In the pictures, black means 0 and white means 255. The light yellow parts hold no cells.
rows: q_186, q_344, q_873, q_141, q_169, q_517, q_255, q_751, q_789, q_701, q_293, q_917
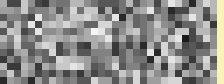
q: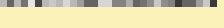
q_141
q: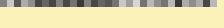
q_293

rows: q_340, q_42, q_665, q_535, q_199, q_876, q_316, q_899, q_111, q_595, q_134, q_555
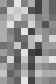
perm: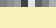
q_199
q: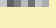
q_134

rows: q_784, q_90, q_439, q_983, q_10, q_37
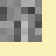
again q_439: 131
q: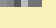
q_37
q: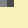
q_983
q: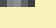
q_90
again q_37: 116
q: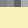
q_10
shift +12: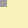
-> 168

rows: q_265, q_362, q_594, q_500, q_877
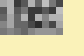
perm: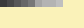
q_265
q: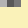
q_362
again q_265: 179
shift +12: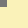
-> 131
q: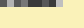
q_362

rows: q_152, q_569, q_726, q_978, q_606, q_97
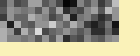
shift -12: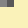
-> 120; 76
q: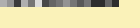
q_606
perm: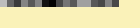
q_152
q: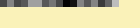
q_152
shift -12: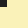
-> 19

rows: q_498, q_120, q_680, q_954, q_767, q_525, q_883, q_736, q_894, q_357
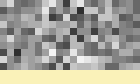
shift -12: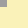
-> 147
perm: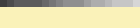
q_680
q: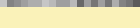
q_954
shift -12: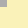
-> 161
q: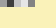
q_498
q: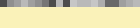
q_357
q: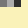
q_120

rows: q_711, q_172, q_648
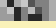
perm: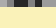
q_648
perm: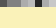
q_711
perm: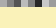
q_172
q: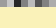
q_172
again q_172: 129
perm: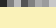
q_172

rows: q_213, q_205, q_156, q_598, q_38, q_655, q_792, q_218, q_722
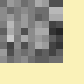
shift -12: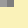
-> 143; 114
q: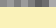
q_156
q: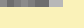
q_205
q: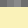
q_722

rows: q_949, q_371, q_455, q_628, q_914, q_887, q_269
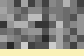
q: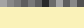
q_887
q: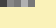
q_949
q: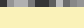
q_628

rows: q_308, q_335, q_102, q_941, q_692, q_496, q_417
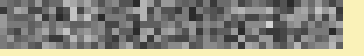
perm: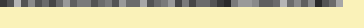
q_308
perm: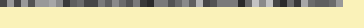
q_102

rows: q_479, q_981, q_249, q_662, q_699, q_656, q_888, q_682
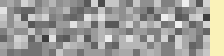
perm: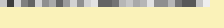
q_249
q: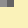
q_249
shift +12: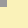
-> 167
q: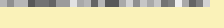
q_662
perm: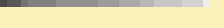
q_479
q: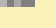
q_888
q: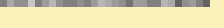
q_699

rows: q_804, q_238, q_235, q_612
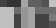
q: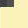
q_612
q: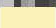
q_612

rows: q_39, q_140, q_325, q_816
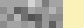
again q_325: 140
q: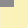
q_325
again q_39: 164
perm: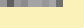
q_816
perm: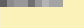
q_140
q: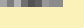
q_325
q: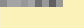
q_816

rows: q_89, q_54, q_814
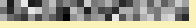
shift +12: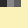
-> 54; 147; 108
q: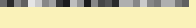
q_54
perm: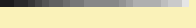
q_54
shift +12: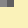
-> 147; 108

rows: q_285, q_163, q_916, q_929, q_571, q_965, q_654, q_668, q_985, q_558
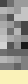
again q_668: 100
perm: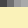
q_929
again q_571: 182
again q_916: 196
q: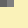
q_558
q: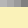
q_985
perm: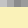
q_965

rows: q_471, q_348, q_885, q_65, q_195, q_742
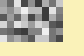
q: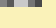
q_742
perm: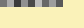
q_885
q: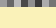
q_885

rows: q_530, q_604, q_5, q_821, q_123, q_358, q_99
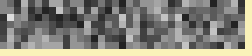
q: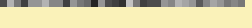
q_358
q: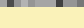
q_99
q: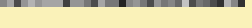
q_99

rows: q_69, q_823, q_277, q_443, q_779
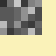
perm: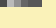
q_823
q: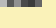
q_443
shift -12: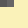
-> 76; 90
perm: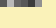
q_779
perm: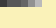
q_779
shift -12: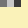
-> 103; 188; 47
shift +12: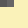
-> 100; 114

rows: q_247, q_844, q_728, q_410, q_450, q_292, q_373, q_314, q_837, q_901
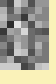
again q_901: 203
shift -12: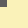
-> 82

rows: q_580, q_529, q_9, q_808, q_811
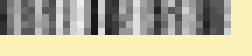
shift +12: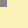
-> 146
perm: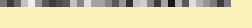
q_580
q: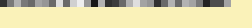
q_808
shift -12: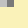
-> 181; 109
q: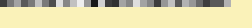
q_580

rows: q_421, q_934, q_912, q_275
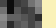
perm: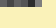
q_275
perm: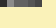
q_912
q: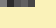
q_275
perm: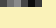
q_421

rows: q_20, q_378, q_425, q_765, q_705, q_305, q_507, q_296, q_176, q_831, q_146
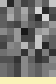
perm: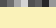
q_378
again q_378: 81
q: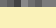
q_831
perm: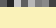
q_507
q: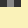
q_296

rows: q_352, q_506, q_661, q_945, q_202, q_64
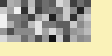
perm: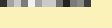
q_661
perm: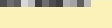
q_352

